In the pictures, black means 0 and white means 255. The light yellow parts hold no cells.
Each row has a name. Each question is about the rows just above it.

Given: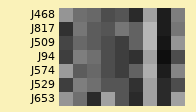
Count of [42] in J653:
3
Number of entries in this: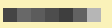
7
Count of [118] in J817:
3
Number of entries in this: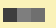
3
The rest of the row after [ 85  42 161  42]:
[161]
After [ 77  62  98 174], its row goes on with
[ 29 133]
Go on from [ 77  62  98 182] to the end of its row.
[ 22 149]

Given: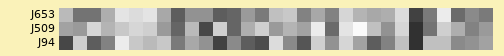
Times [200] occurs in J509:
1
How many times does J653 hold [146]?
2
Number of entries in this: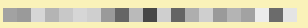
21

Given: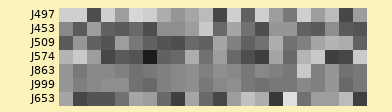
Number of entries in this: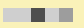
5
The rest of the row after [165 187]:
[ 71 207  97 207 157 120 207 157 187  71 157]
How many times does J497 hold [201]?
0
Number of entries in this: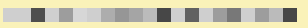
21
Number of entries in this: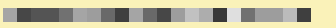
22

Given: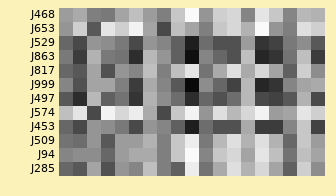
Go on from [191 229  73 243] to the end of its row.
[215 237 170  73 199 243 149 223 184 215 243 156 164 229 207]
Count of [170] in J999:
2
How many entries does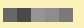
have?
5
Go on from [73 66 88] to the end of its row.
[178  73]
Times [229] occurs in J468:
1
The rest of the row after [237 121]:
[184 223 178 223 178 103 199 156]
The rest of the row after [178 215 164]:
[ 96 207 141]

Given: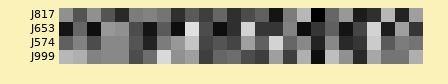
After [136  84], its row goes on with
[ 35 124 152 196  69  84  69 159  96 211 102 136  35 136  41  54 203  90
 124 116]
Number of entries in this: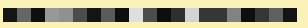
21
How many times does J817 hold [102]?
2
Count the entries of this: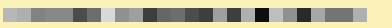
26
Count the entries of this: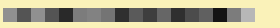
18
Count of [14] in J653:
4
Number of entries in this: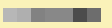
7

